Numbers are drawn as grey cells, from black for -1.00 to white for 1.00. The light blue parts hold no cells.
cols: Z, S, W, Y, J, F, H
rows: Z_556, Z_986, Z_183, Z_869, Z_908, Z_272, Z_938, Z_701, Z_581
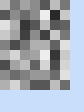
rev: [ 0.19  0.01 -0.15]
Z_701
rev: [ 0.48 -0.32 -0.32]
Z_581
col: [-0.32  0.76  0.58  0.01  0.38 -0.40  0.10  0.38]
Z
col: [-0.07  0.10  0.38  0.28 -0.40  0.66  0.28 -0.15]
S
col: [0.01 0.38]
Z

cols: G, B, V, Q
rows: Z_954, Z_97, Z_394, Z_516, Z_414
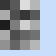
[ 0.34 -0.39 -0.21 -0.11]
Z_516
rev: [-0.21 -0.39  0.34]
Z_516

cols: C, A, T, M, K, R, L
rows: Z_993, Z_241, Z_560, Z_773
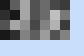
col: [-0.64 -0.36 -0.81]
C
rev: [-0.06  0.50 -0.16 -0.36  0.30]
Z_241
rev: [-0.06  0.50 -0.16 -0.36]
Z_241
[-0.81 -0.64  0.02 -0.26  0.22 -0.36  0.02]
Z_773
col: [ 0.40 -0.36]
R

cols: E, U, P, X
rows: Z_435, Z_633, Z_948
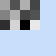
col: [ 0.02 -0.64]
E
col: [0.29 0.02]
E
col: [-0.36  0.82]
X
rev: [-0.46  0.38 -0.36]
Z_435
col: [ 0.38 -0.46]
P
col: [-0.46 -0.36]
X

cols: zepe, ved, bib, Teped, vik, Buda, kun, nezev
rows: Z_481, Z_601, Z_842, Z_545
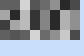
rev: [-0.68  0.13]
Z_481
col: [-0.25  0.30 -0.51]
zepe
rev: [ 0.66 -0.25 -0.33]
Z_545
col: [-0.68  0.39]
kun

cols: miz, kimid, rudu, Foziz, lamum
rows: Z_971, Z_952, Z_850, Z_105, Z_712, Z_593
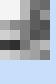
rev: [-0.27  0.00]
Z_850
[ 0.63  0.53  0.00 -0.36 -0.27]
Z_105
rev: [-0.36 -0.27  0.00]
Z_850
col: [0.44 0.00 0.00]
rudu
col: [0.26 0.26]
Foziz

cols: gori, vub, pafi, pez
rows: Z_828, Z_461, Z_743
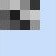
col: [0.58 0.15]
pez
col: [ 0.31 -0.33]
gori
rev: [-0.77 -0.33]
Z_461

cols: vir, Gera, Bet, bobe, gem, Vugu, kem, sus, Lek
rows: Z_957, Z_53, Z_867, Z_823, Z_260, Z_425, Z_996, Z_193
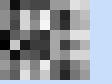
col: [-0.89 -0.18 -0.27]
Gera
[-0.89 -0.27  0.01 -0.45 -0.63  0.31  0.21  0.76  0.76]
Z_823
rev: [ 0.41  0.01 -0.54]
Z_260
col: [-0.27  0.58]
Gera
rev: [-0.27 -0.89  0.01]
Z_425

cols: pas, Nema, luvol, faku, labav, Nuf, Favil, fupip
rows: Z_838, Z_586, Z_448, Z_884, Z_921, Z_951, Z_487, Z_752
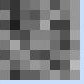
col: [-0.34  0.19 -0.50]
Nuf
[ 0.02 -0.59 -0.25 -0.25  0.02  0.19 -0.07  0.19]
Z_752
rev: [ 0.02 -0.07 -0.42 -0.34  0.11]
Z_951
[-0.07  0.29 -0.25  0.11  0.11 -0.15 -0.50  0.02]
Z_921
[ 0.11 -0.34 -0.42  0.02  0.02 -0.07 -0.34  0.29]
Z_884
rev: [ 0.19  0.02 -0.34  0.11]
Z_838

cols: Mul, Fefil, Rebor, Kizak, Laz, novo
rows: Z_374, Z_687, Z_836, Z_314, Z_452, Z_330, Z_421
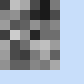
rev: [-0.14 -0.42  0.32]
Z_452
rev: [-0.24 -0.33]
Z_836

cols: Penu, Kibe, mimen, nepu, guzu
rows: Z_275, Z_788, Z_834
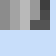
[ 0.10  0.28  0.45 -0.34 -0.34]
Z_834
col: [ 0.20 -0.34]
nepu
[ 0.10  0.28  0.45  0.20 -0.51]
Z_275

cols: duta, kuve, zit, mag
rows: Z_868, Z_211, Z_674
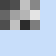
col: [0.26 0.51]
kuve
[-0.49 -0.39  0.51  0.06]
Z_868

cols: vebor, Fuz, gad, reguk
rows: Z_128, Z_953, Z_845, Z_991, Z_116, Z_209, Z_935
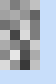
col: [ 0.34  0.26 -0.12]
vebor
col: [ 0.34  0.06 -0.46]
Fuz
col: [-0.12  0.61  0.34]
vebor
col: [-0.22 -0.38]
gad
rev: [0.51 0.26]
Z_128

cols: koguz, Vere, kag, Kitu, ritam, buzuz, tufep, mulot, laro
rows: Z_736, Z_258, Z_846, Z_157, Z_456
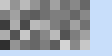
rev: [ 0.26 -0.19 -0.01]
Z_846
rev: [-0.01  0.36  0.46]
Z_846
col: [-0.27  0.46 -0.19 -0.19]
Kitu
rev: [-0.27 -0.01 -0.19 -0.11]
Z_456
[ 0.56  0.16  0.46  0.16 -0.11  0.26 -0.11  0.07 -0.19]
Z_736

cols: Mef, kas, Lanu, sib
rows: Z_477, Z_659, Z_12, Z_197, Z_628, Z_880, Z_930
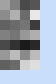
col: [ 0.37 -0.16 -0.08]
kas
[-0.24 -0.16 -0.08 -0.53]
Z_12

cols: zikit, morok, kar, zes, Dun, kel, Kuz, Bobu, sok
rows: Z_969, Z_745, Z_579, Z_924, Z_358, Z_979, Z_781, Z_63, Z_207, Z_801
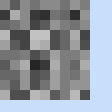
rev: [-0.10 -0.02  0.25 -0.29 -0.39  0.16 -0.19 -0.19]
Z_63
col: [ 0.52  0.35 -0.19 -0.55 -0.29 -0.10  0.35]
Dun
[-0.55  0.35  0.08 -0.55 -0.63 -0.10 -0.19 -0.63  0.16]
Z_745
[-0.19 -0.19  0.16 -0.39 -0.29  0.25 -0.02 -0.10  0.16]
Z_63

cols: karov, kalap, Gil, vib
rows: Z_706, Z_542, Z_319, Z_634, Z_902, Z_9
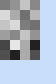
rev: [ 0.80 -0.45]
Z_902
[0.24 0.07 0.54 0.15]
Z_634
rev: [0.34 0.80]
Z_902

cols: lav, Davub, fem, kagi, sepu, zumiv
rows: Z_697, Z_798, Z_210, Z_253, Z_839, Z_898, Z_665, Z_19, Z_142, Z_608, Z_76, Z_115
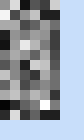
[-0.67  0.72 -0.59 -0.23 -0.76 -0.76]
Z_115
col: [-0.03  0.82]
fem
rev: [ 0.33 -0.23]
Z_898
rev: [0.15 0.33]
Z_898
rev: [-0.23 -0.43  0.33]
Z_210
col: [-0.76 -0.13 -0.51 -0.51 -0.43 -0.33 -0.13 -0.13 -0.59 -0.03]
zumiv

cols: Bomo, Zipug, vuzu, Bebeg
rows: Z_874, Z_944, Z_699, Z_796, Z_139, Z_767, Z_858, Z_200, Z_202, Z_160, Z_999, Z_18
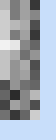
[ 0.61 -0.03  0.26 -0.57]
Z_796
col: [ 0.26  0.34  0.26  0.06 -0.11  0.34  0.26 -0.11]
vuzu
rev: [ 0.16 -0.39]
Z_202
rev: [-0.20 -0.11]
Z_202

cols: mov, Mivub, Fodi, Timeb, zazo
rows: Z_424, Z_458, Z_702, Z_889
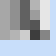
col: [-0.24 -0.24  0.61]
Fodi
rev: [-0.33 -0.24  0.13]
Z_702
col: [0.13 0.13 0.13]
Mivub
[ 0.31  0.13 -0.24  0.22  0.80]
Z_458
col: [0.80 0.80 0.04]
zazo
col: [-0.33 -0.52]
Timeb
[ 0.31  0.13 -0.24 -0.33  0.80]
Z_702

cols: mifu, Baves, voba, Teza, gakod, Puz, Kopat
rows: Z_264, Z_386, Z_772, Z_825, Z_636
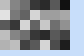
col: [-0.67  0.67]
gakod
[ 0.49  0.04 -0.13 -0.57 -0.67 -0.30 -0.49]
Z_825
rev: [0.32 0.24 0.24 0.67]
Z_386

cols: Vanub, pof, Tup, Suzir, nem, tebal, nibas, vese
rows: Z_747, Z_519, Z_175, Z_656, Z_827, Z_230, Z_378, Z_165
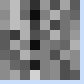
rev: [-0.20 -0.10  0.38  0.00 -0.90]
Z_519
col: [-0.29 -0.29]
Vanub
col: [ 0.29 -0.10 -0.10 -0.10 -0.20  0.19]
nibas
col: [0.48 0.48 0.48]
pof
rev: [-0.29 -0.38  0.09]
Z_165

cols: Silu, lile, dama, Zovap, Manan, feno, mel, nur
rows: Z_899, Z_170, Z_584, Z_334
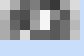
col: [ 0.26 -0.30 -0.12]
mel
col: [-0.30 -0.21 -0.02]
lile
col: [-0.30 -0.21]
lile
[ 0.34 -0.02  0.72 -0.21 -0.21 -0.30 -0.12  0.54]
Z_334
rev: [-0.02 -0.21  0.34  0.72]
Z_899
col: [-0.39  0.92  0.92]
Manan
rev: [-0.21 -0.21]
Z_334

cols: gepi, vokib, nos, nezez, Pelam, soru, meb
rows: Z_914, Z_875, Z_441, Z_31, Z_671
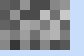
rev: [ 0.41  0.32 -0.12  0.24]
Z_31
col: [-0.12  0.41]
soru
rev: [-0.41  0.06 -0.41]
Z_671
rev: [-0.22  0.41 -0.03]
Z_441
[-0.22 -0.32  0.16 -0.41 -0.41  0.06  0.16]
Z_914
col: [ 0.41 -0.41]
soru

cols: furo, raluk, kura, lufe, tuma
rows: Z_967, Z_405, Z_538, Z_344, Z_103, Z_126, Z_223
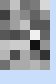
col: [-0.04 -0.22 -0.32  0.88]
lufe
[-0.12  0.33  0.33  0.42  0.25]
Z_223
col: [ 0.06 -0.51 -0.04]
furo
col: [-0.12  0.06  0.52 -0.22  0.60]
kura
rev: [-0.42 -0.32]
Z_344
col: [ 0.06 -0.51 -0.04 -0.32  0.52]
furo

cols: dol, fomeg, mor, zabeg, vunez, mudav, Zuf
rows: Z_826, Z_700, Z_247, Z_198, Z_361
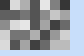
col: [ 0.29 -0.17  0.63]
Zuf
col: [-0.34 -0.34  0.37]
zabeg
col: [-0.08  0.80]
mor
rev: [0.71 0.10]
Z_247
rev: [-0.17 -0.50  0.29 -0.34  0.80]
Z_247
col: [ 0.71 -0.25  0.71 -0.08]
fomeg

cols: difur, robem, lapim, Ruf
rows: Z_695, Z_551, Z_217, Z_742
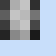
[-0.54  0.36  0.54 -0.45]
Z_217
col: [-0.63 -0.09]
Ruf

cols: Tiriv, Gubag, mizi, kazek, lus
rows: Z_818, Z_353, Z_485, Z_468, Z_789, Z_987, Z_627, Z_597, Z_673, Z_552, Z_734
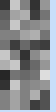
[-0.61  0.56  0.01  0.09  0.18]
Z_673
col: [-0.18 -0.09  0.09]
kazek
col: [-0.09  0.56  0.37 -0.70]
Tiriv
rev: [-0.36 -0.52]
Z_734
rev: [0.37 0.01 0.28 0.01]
Z_552

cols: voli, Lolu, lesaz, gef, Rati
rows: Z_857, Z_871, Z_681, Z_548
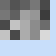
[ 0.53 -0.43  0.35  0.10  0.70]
Z_548
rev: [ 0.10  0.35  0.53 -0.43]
Z_681

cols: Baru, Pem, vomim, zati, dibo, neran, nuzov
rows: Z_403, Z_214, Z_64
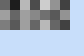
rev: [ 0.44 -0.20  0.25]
Z_64
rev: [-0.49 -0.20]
Z_64
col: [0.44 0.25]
vomim

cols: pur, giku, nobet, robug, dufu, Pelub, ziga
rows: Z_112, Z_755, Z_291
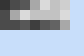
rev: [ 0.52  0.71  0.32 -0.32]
Z_112
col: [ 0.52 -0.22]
Pelub
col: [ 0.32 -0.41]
giku
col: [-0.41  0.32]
giku

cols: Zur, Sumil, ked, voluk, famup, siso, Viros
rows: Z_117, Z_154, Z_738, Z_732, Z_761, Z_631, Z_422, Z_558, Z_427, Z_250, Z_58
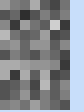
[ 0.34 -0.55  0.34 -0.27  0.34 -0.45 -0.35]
Z_558
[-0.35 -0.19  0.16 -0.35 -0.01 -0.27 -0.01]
Z_250
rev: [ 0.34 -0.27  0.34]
Z_558

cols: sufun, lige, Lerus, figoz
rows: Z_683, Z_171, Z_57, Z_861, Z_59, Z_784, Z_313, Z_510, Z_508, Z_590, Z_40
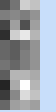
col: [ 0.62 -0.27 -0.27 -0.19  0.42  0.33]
lige
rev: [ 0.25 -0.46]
Z_57
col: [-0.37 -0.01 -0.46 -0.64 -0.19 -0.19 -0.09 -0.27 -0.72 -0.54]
sufun

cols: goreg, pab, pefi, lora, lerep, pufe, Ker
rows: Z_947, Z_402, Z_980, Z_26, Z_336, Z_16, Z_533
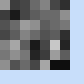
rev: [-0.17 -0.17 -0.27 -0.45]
Z_402
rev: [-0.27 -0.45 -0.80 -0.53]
Z_402
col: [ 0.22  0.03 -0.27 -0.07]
pefi

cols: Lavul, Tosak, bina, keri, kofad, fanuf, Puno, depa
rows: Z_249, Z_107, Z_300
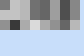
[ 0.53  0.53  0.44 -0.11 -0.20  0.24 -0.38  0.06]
Z_107
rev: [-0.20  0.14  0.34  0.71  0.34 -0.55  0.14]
Z_300
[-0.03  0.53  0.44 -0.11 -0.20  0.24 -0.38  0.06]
Z_249

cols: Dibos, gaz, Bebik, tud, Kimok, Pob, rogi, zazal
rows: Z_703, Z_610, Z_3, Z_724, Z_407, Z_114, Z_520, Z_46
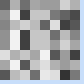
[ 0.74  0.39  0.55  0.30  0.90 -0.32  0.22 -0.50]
Z_114
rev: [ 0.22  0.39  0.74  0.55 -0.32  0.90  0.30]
Z_520
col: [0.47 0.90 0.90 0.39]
gaz

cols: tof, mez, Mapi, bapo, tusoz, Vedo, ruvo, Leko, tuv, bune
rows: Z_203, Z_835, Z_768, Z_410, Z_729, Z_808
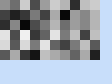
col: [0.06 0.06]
tuv
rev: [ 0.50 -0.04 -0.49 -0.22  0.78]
Z_729
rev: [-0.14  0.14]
Z_203
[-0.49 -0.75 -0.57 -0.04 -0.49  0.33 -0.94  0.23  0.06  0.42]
Z_835
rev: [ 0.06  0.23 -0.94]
Z_835
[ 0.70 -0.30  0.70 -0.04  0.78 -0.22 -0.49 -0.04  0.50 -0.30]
Z_729

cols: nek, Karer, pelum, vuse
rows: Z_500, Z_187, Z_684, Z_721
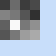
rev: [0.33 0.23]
Z_721
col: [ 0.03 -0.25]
nek
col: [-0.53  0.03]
nek
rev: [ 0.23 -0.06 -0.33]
Z_721
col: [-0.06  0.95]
Karer
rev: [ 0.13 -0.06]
Z_684

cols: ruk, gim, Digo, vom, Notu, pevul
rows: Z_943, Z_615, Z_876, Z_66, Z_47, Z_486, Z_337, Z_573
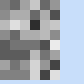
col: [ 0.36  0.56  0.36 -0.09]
Digo
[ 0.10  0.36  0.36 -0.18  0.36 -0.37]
Z_615
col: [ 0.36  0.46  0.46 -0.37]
Notu
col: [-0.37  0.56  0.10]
pevul
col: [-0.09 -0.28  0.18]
Digo
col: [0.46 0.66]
vom
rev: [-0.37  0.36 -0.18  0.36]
Z_615

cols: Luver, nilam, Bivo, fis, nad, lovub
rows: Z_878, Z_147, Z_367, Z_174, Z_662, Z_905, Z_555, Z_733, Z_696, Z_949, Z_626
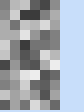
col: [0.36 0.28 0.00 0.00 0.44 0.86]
lovub
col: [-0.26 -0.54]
fis

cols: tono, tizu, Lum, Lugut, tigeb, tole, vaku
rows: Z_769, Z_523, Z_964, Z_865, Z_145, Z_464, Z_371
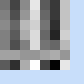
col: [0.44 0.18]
vaku
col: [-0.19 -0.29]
tizu

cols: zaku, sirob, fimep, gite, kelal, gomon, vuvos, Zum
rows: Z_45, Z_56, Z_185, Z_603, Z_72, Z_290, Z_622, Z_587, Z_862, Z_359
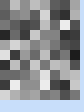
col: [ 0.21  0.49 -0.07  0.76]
kelal
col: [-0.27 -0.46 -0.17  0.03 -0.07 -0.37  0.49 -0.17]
gomon
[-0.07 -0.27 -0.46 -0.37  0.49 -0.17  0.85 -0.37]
Z_185
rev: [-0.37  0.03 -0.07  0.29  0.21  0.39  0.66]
Z_359
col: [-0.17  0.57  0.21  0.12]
gite

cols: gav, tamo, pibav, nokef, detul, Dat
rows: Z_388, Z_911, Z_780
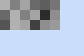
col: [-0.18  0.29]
nokef
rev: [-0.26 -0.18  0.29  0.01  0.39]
Z_388
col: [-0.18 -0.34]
gav
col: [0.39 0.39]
tamo
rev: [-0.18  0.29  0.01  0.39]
Z_388

